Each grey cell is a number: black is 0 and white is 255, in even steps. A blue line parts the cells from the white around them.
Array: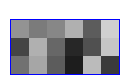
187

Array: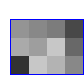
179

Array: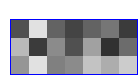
173

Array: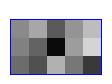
119

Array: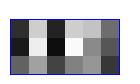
150

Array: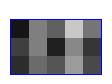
156

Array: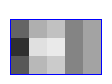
132

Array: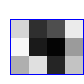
37

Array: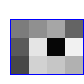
198

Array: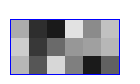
26
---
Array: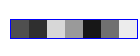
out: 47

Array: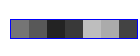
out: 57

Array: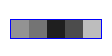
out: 76

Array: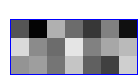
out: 16

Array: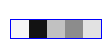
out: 140

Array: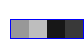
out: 57

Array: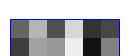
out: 51

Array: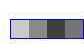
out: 116

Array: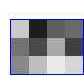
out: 64

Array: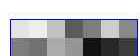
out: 40
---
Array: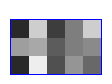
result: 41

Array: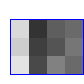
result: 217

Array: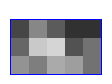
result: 70

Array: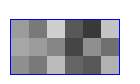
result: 155

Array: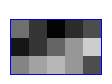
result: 111

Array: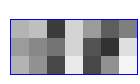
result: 179

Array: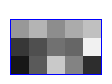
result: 152

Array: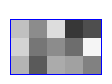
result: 192

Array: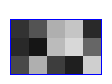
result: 50

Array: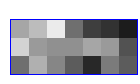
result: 166
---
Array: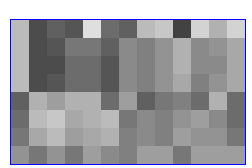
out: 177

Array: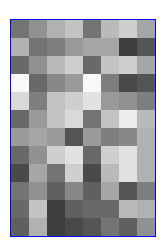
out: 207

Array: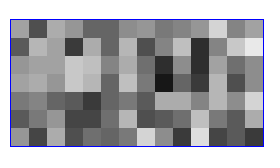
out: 132

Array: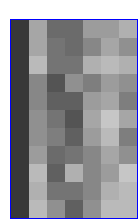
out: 156

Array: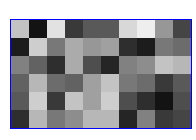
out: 151

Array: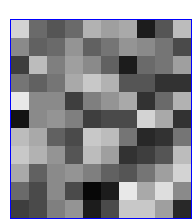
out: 85
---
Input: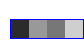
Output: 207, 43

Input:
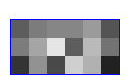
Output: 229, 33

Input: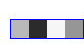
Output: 246, 43

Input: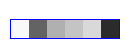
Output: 249, 43

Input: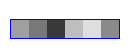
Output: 222, 57

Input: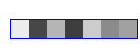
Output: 236, 62

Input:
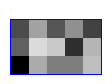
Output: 219, 0

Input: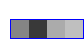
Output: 191, 57
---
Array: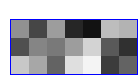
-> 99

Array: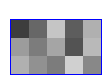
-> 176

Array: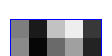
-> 138

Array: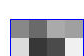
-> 160

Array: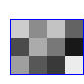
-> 24

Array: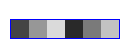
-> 151
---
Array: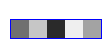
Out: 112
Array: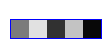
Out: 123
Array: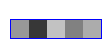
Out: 152
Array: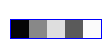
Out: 5
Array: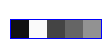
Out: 17
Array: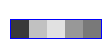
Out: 57
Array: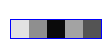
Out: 226
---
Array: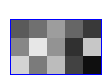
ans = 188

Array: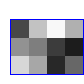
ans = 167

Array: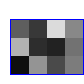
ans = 148

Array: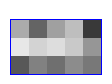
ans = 111

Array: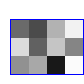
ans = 168

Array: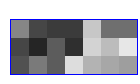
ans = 179

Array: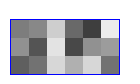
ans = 176

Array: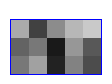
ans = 34

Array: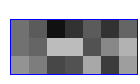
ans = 168
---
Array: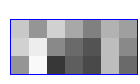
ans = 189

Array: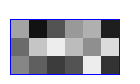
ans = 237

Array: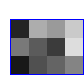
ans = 100

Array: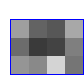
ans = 212

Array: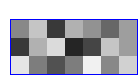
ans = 136

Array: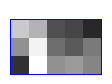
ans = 155

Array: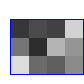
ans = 95

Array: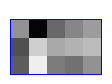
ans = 113

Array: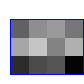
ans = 85
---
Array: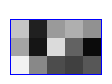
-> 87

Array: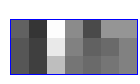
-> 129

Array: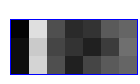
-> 101

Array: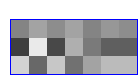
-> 187

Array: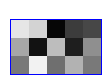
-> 121

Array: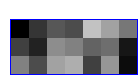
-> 12
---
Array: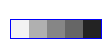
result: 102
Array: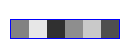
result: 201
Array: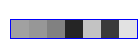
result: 58
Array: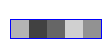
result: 208
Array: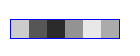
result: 232
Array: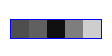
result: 126
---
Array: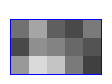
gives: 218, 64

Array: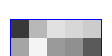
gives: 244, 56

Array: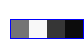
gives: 248, 12

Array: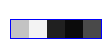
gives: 243, 11

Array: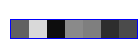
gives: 217, 13

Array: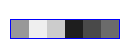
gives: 239, 30
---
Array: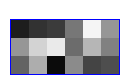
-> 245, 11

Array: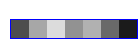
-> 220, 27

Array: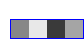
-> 232, 58

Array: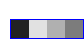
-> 225, 34

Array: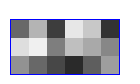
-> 240, 42

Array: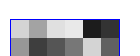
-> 233, 28
